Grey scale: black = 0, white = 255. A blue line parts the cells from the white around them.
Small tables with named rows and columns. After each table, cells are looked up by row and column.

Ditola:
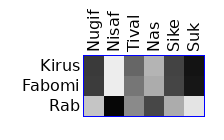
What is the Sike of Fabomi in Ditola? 69
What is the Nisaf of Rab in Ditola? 6
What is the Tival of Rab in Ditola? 138
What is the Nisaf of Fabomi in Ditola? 237
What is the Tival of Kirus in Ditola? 102
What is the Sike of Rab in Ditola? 172
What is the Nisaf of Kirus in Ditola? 237
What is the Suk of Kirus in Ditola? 19
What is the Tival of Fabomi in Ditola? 118
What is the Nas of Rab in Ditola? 71
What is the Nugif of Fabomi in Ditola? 60
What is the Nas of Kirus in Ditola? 180
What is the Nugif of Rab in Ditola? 197
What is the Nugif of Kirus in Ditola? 58
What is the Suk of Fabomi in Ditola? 22
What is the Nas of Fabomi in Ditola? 172
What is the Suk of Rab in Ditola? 228
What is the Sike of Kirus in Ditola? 67

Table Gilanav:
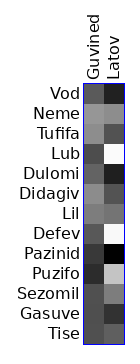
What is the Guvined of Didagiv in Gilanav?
140
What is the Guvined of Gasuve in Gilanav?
79
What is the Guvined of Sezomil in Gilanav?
80
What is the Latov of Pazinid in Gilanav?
1
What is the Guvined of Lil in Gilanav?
125
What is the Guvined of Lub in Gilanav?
77

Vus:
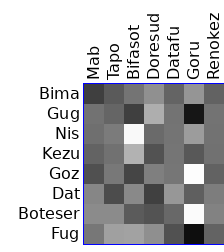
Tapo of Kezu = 113
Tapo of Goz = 120
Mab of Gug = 114
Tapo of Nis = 123
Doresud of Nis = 106
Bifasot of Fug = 162
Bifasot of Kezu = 178
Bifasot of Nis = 249
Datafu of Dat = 151
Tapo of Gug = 101
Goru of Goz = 253
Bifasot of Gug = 63
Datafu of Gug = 115
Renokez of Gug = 115
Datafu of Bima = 100
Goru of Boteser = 251

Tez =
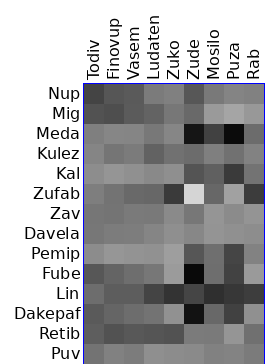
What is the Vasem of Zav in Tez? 122
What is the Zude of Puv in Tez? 138
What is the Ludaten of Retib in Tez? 85
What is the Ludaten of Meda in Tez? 120
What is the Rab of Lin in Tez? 61
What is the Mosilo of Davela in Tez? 148
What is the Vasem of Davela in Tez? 125
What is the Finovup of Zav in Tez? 116
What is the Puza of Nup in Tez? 132
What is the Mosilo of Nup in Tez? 121
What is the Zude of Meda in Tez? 21
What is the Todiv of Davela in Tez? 119
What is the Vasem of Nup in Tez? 90
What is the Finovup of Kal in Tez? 149
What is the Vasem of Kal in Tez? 144
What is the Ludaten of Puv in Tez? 143
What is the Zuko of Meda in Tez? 134
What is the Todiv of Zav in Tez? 118
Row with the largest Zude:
Zufab

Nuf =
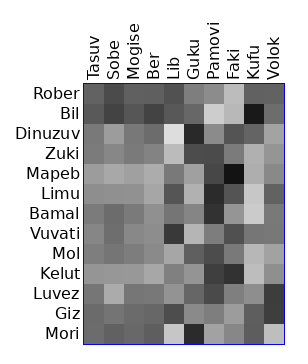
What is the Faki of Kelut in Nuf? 50
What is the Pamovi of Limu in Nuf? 43
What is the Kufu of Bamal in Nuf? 203
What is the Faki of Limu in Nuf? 84
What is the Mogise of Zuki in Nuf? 122
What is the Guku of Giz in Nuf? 138
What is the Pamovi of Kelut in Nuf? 63

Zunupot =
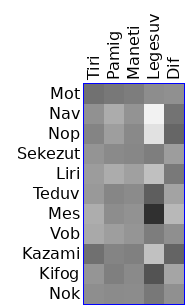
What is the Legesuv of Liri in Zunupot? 192
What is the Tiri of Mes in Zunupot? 173
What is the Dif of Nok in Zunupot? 144
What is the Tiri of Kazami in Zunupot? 112
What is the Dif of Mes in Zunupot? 184
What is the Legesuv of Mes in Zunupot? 48
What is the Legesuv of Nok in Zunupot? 120
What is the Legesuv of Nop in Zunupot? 225
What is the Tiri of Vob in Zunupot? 169
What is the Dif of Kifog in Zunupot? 165
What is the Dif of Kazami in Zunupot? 100
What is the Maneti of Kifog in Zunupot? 138
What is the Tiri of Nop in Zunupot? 132
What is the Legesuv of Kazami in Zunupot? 193
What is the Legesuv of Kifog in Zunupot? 83
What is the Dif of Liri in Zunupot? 121

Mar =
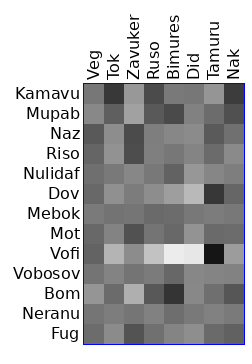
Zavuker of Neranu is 117
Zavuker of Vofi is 140
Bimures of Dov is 158
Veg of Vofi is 99
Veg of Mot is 104
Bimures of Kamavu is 121
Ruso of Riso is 127
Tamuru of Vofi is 21
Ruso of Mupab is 89
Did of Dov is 185
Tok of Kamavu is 56
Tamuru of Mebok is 124
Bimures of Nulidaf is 98
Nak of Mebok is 120
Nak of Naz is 112
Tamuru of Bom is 111
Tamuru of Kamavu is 149
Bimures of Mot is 104
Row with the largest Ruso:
Vofi

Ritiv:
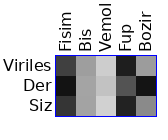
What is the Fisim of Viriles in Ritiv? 64
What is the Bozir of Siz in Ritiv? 138
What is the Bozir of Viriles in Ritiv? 156
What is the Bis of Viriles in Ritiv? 158
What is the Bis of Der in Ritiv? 164
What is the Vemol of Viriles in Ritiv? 205
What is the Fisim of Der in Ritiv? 19
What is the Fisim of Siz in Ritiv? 53
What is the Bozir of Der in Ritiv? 20
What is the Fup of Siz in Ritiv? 34
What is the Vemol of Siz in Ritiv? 209
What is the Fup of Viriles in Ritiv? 30
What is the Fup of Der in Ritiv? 83
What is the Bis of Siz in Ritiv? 163
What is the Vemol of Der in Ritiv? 194

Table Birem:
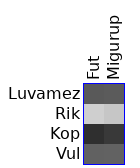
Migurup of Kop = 57
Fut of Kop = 47
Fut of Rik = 207
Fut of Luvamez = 89
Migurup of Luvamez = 91
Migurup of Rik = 198
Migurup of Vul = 98
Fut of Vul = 97

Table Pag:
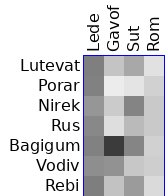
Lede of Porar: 129
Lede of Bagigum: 129
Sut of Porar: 228
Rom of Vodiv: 206
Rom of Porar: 209
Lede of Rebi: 126
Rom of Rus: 201
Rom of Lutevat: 225
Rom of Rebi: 218
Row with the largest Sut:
Porar

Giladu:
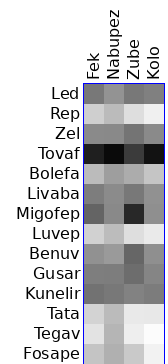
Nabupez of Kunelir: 120
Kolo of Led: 128
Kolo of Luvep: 234
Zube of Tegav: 238
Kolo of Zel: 138
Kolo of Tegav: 252
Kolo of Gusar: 133
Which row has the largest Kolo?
Tegav

